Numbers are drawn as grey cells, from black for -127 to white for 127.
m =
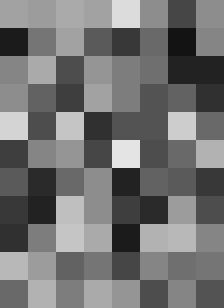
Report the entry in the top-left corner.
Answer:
34
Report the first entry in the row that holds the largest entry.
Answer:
-65
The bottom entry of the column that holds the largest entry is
21
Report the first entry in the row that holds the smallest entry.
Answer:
-100
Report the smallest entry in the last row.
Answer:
-50
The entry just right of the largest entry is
-50
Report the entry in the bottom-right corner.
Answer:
-44
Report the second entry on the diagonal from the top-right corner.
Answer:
-108
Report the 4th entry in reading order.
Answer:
34
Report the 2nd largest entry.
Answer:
92
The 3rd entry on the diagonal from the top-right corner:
-16
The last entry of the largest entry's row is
50
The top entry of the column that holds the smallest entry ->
-57
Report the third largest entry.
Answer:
84
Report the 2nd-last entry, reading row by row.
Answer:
5
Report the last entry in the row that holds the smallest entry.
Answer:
5
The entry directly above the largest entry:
-44
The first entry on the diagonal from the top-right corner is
13
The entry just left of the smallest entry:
-22
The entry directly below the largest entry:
-93
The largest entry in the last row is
50
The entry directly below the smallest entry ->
-93
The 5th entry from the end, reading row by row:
42

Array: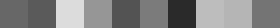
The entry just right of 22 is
-44
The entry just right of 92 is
22

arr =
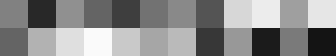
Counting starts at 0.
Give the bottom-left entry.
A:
-27
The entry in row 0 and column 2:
16
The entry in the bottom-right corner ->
-107
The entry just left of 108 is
87
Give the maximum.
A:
122
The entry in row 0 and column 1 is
-87
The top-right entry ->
102

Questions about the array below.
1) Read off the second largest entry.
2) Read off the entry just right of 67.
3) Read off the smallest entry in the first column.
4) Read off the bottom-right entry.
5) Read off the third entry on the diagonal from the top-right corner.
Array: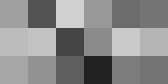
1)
74
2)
-58
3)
32
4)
-11
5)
-94

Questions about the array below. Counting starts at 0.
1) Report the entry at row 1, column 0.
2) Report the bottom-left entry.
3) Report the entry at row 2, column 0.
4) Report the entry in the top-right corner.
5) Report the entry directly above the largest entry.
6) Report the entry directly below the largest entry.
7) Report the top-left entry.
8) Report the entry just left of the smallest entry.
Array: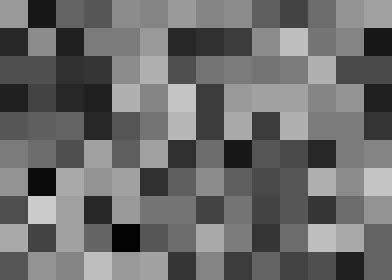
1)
-88
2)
-41
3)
-48
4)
33
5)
-116
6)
-60
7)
25
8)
-27

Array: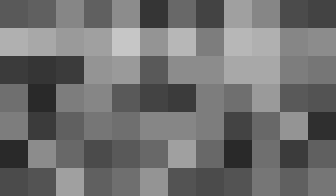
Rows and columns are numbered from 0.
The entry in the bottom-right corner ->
-9
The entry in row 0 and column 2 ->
6
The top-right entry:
-60
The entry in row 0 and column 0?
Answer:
-38
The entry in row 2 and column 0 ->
-68
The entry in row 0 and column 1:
-31
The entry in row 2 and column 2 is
-68
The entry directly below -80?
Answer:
-31
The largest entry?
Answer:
70
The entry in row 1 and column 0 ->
48
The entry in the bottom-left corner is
-52
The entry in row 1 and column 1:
40
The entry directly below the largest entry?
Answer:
26
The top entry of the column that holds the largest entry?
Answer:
12
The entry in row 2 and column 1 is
-74
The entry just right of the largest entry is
20

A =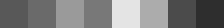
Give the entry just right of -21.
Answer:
26
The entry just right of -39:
-21

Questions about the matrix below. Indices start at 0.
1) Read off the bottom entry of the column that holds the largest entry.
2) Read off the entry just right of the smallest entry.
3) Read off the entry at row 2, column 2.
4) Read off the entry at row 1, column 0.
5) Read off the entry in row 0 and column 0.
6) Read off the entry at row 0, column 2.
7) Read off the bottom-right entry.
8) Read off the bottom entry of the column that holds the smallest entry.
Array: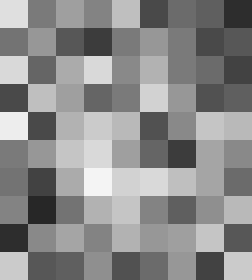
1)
15
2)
-12
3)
43
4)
-12
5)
95
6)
31
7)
75
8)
-40

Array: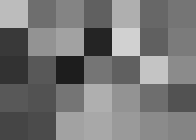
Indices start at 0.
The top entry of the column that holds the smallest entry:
4
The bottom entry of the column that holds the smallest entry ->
34
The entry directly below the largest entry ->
-31
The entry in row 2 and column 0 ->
-77
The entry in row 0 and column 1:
-17
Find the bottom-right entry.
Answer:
4
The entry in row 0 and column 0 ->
60
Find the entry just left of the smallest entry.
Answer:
-39
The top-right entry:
-10

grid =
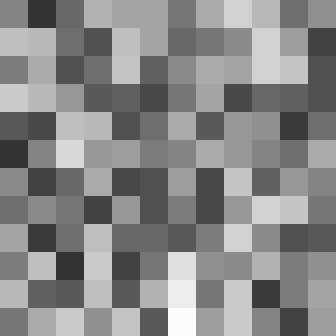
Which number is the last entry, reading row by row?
29
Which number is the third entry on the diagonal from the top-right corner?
81
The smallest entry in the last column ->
-61
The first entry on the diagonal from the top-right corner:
16
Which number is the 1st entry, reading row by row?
4
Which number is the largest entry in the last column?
42
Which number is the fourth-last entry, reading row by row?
74
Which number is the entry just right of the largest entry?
29
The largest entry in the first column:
74
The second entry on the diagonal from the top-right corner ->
29
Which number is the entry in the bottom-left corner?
-9
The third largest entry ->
96
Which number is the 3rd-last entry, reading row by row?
4
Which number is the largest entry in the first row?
81
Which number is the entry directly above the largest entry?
109
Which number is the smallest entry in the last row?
-61
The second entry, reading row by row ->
-76
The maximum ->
124
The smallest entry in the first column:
-76
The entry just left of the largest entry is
-38
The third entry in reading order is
-23
